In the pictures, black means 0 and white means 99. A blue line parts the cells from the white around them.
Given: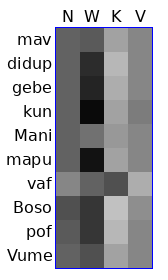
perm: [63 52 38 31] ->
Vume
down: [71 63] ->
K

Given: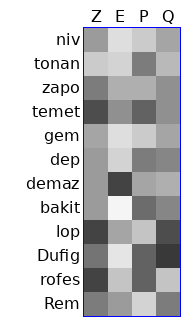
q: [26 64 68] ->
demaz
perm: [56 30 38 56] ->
temet
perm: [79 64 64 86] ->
gem
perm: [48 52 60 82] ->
dep
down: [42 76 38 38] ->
P

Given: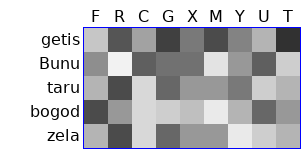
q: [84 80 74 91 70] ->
bogod
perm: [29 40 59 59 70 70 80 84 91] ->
zela
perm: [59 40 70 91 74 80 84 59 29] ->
bogod
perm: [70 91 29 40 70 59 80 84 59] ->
zela
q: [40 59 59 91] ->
zela

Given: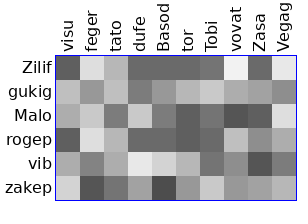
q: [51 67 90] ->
vib
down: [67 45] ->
tato
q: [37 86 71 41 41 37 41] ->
rogep

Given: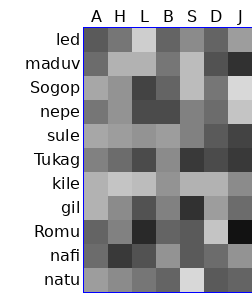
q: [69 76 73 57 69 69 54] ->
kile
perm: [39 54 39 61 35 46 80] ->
led

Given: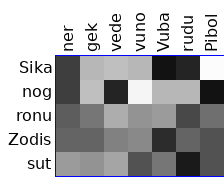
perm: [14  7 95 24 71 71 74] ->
nog
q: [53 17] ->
Zodis
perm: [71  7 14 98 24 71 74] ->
Sika
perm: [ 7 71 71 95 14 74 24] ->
nog
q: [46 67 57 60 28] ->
ronu

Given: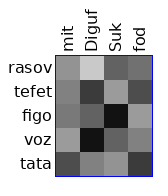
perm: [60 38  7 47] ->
figo
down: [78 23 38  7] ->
Diguf
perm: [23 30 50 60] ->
tefet
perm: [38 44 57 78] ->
rasov
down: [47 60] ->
mit

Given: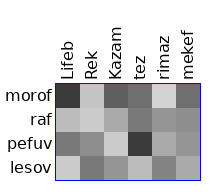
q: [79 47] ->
lesov
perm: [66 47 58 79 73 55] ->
raf
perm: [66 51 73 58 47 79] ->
lesov
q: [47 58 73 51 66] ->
lesov
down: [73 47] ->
Lifeb
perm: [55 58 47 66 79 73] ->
raf

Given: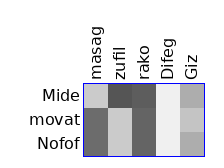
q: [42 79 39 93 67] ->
Nofof
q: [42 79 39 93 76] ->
movat

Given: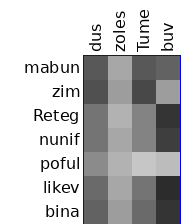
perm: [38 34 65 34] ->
mabun
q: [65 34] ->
mabun
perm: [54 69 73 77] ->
poful
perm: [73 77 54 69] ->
poful
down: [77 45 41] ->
Tume
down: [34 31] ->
dus
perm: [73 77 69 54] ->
poful

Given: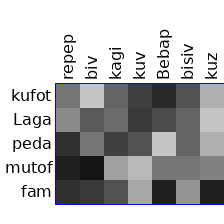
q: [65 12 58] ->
fam
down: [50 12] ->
kuz
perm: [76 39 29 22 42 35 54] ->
Laga
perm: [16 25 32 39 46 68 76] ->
kufot
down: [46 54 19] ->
repep

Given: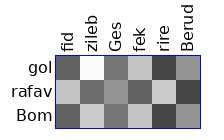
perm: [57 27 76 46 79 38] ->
Bom
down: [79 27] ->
rire

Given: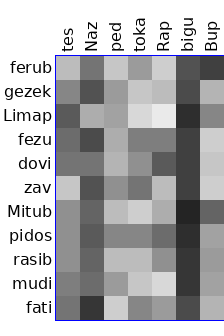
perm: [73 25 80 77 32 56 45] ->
zav
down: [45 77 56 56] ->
tes
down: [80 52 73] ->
toka
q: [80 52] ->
fati
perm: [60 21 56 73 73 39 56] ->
rasib

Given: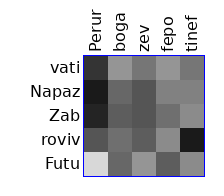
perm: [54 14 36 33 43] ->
Zab
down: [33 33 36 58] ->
zev
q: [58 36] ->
Futu

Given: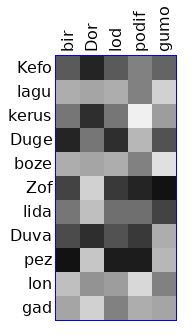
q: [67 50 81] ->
lagu
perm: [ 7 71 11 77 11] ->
pez
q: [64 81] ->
gad
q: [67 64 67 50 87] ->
boze
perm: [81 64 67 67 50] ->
lagu

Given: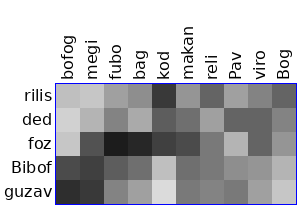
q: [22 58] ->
rilis
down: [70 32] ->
megi
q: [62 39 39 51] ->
ded

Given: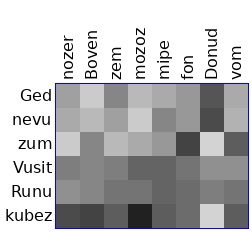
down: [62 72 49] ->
zem
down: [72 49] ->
zem
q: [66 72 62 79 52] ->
nevu
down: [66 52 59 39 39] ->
mipe
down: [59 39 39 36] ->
mipe
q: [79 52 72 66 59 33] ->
Ged

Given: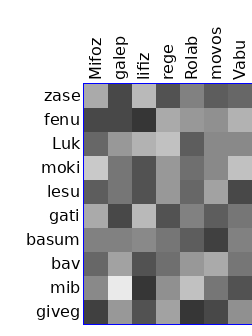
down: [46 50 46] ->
Vabu
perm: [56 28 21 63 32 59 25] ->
giveg
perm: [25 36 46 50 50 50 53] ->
basum

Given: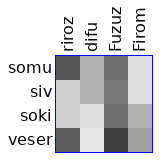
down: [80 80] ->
riroz
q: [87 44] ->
soki
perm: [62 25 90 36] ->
veser
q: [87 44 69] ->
soki
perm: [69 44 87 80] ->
soki
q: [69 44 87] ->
somu

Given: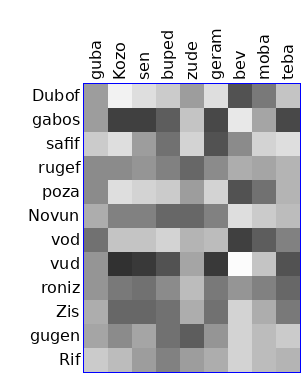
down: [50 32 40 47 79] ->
teba
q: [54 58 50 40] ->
rugef
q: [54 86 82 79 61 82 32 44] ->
poza
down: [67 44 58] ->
guba
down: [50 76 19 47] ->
Kozo

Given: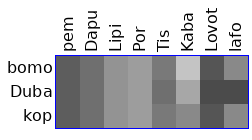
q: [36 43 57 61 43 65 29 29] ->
Duba
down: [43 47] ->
Tis

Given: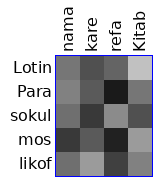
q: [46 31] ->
Lotin
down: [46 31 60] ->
Kitab
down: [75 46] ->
Kitab
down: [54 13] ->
refa
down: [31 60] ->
Kitab
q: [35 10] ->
Para
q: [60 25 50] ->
likof

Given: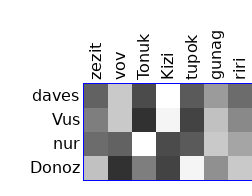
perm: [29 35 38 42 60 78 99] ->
daves
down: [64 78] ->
riri
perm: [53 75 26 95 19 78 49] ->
Vus
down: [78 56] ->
gunag

